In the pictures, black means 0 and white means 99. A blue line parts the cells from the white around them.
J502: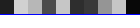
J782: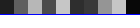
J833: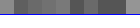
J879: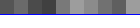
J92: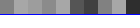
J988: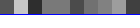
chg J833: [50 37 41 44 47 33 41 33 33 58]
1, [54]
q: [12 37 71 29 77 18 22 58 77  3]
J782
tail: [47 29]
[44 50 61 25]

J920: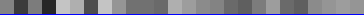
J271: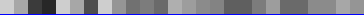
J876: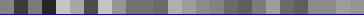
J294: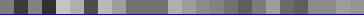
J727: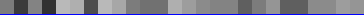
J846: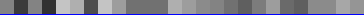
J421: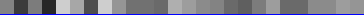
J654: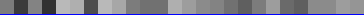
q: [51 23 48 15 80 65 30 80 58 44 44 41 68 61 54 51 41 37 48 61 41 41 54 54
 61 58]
J421
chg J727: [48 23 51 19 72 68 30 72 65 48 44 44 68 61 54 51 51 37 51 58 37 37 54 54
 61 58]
19, [48]
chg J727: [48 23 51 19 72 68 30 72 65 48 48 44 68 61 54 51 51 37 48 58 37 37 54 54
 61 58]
11, [44]
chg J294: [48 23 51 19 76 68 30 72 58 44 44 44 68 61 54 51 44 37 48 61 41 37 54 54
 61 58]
9, [61]

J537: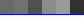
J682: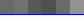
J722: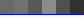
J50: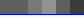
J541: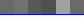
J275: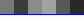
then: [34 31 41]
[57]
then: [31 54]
[60]
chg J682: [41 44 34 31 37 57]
5, [41]
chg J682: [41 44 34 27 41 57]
4, [31]
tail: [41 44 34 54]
[31 19]
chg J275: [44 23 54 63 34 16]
1, [47]
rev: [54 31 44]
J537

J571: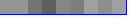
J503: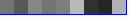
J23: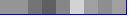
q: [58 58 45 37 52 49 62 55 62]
J571
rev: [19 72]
J503

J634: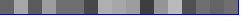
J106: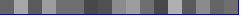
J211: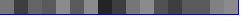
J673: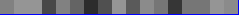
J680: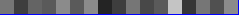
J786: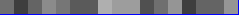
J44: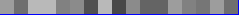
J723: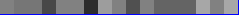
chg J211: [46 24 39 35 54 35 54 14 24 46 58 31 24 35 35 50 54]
11, [54]
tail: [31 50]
[39 39 39 65 50 65]
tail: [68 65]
[61 24 58 72 31 43 39 43]
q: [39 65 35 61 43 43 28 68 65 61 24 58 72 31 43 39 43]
J634
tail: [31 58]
[35 54 46 21 46 46 58 54]

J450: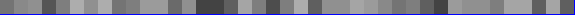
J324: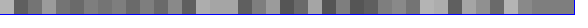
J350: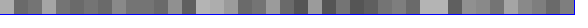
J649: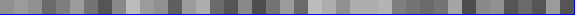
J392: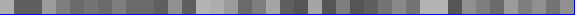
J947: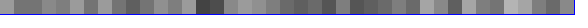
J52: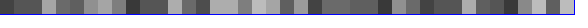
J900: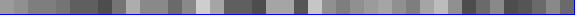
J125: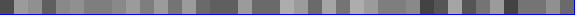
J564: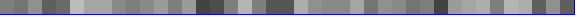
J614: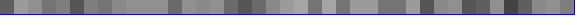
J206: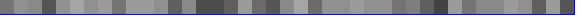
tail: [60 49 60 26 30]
[49 70 49 33 33 67 56 53 53 64 45 56 53 45 49 26 60 64 67 49 70 67 37 56
 37]
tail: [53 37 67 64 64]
[37 49 60 33 41 64 33 49 33 37 49 53 45 70 67 37 64 56 41 70 53 49 49 49]
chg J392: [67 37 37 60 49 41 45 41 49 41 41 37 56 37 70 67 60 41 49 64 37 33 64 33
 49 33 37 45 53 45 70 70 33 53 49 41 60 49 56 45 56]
34, [56]
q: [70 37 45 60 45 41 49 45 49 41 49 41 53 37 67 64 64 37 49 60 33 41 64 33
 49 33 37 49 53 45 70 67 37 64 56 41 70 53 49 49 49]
J324

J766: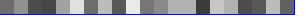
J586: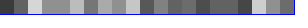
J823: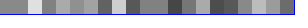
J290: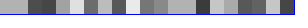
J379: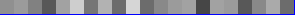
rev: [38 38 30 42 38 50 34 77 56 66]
J586
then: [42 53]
[60]
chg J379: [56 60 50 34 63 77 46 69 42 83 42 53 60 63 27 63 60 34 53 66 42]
6, [80]
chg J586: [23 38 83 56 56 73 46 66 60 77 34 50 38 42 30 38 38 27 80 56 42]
9, [56]

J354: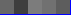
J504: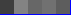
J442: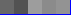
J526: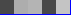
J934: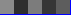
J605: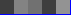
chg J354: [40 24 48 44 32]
5, [36]
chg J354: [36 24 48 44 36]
1, [40]
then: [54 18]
[48]
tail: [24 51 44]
[24 57]

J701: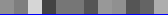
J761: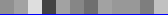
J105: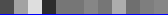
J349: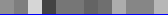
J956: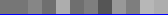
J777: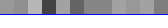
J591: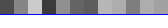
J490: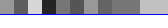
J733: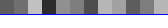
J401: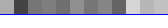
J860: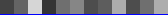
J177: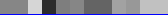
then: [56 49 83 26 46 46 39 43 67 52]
[52]
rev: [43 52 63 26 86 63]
J761
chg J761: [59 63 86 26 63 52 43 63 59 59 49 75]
1, [56]
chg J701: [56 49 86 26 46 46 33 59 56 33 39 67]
3, [83]
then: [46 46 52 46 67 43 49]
[52]

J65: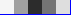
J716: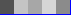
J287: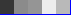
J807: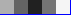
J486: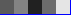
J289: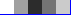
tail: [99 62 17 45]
[79]
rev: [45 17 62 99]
J289
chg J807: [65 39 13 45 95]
1, [68]
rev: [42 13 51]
J486
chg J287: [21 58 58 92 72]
2, [54]
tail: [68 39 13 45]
[95]
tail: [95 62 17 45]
[86]

